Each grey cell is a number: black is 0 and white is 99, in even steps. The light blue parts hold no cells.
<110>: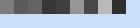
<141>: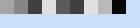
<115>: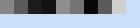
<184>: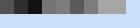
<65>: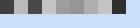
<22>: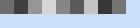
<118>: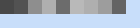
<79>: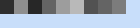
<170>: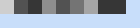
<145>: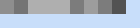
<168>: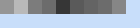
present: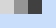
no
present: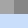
yes
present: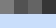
no
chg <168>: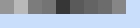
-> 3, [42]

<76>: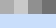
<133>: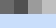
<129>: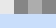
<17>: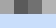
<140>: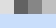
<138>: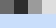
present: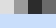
no
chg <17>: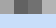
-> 1, [35]
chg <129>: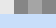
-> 2, [67]

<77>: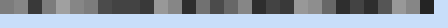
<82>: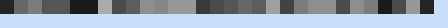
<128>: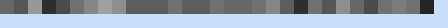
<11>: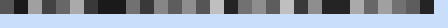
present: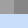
yes
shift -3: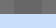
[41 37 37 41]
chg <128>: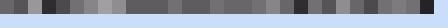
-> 20, [36]
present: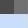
yes
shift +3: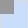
[62]
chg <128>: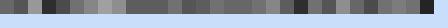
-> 13, [36]

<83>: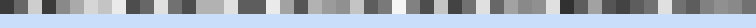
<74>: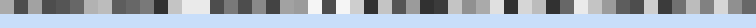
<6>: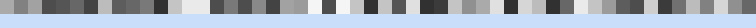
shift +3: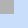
[72]
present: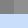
yes
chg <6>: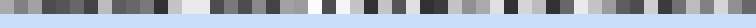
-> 22, [95]
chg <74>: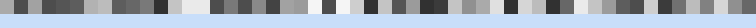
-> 5, [40]

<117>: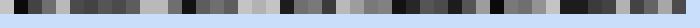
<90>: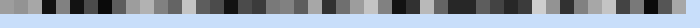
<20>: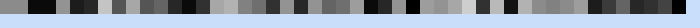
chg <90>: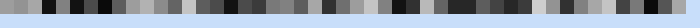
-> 11, [50]
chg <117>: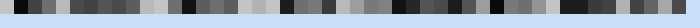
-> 11, [72]
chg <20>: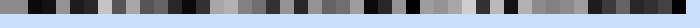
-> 3, [4]
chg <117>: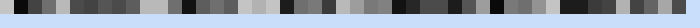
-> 30, [33]

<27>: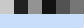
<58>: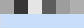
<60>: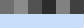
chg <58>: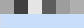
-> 1, [21]
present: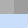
no

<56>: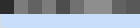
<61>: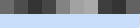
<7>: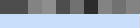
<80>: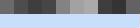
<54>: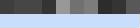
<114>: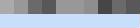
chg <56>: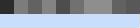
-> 3, [48]
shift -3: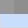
[56 52]

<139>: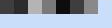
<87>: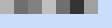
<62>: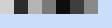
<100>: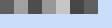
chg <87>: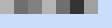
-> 3, [74]
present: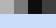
yes
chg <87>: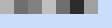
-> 5, [20]
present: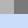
yes
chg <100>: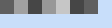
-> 2, [30]
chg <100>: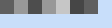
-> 1, [62]
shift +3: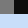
[50  8]

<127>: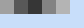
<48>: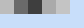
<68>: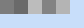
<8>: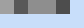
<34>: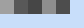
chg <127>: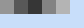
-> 0, [62]
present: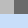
yes

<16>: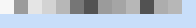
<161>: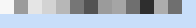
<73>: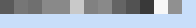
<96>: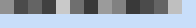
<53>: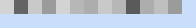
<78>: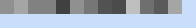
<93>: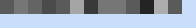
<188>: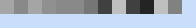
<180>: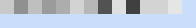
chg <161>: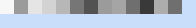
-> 10, [18]
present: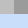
yes
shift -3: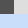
[29 83]
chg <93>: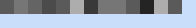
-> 5, [64]

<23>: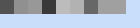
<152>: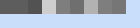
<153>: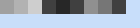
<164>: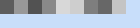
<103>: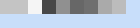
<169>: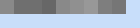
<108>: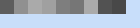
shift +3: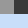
[62 25]
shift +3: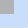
[72]
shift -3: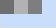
[40 66 46]
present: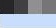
yes
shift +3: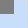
[52]

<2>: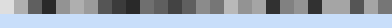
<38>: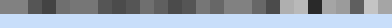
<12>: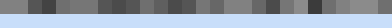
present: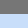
yes
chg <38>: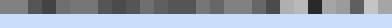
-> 12, [29]
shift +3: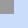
[63]
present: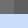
yes
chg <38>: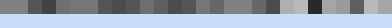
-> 26, [76]
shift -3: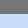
[43 43]

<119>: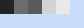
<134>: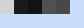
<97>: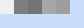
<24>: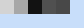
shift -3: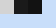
[79  7  4]
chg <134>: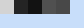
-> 1, [10]
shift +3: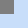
[52]
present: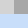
yes
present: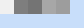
yes

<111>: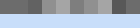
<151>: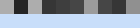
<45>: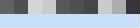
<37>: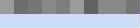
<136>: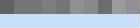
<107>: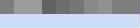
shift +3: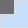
[45]
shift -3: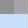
[53 61]
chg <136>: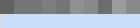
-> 9, [56]
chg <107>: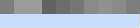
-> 8, [49]

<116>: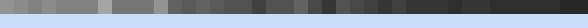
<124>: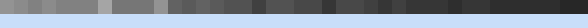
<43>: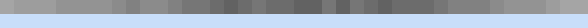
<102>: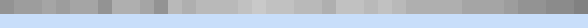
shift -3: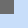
[39]
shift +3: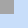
[67]
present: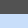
yes
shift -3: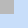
[69]
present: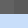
yes
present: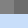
no
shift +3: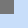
[49]

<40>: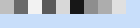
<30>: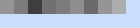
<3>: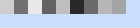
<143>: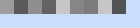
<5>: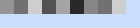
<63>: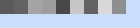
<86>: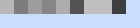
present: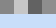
no
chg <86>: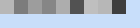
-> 7, [74]
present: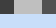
no

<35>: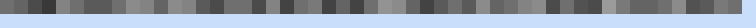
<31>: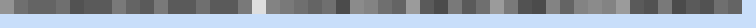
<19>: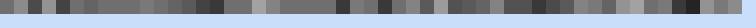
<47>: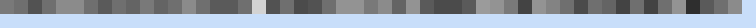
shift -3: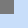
[44]
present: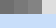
no
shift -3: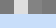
[44 83 48 44]

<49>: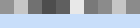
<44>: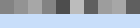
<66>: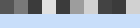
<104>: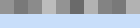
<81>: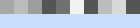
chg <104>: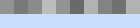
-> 8, [47]
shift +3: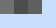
[47 33 40]
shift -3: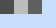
[27 70 34]
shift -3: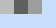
[70 34 58]
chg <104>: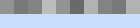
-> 2, [54]
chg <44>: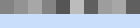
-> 4, [30]
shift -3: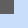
[34]

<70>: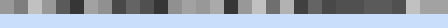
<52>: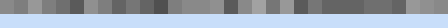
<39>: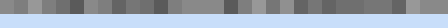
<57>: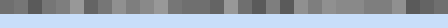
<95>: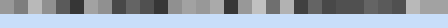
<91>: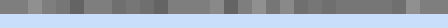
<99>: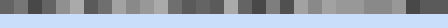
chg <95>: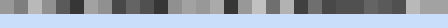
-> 22, [39]
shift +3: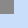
[56]

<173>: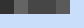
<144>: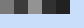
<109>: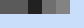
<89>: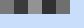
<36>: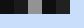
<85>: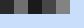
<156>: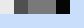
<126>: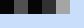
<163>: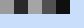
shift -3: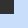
[16]
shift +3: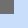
[46]

